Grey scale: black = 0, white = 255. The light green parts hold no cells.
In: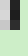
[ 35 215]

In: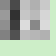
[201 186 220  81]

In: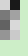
[ 25 121]

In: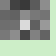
[141 120 218 141]

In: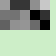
[200   0 149]

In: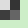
[52 61]

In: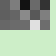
[ 51  88 108]

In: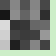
[ 71 138  55  66 194]

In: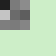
[140 107 126]
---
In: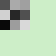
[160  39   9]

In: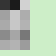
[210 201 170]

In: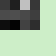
[55 73  3]

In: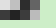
[100  60]

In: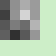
[155 212 124  95]

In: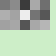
[111 116  85]
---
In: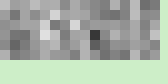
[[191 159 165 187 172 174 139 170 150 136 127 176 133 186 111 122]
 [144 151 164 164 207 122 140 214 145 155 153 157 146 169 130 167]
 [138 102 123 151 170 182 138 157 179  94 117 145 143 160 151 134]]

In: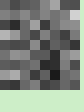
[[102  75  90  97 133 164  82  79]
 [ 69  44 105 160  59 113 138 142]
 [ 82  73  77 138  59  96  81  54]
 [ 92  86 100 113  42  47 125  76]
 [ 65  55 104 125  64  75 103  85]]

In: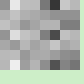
[[146 232 190 188 120  54 200 184]
 [193 180 151 165 179 180 127 126]
 [168 154 183 164 175 197 168 177]
 [183 238 158 180 142  82 132 117]]

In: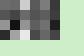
[[108 104 205  90 124  57]
 [149  18 148  95 113  31]]

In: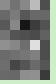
[[140 115 136 187  78]
 [ 88 136  22  60  82]
 [144 135 110 223  77]
 [110  70  85 106  86]]

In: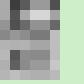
[[171  61  91 154 154  80]
 [148  80 106 146 146 103]
 [179 177 178 166 166 190]
 [175  96 139 154 154 199]]

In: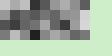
[[198 171 191  51  88 150 173 143  93]
 [ 82  62 100 114 166 100  59 156 214]]

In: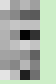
[[222 159 182 159]
 [184 197 192 192]
 [176 192 211 195]
 [151 135 182 131]]
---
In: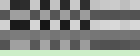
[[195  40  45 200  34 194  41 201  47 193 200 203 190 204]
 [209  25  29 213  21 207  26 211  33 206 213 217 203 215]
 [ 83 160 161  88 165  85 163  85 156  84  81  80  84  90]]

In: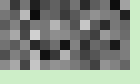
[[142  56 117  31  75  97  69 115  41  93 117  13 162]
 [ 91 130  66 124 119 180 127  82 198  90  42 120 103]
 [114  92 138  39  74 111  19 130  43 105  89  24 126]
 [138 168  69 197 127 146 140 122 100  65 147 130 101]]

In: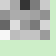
[[209 168  52 124 202]
 [102 221 152 122 213]]

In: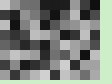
[[201 149 112 110  28  27  29 153  61  15]
 [189  18 129 174  23  85 132 147 176 150]
 [100  77  39  77  27 121 194 162 139  77]
 [ 61 138  26  47  72 148 206  42 162 162]]

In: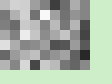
[[188 210 207 159 129  62 109 173 133]
 [127 107 202 189 132 186 119 181  75]
 [223 173 134 140 159  81  86 155  89]
 [180 134 215  71 202 186 118 101 137]]

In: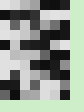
[[227 215 184 161  18  15  31]
 [222  98 203  61 164 112  21]
 [ 16 200  36  28  24 191 226]
 [224 224 208  30  15  26 143]
 [ 23  25 213  92 221 218 130]]

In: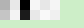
[[179 232   0 246 231 245]]
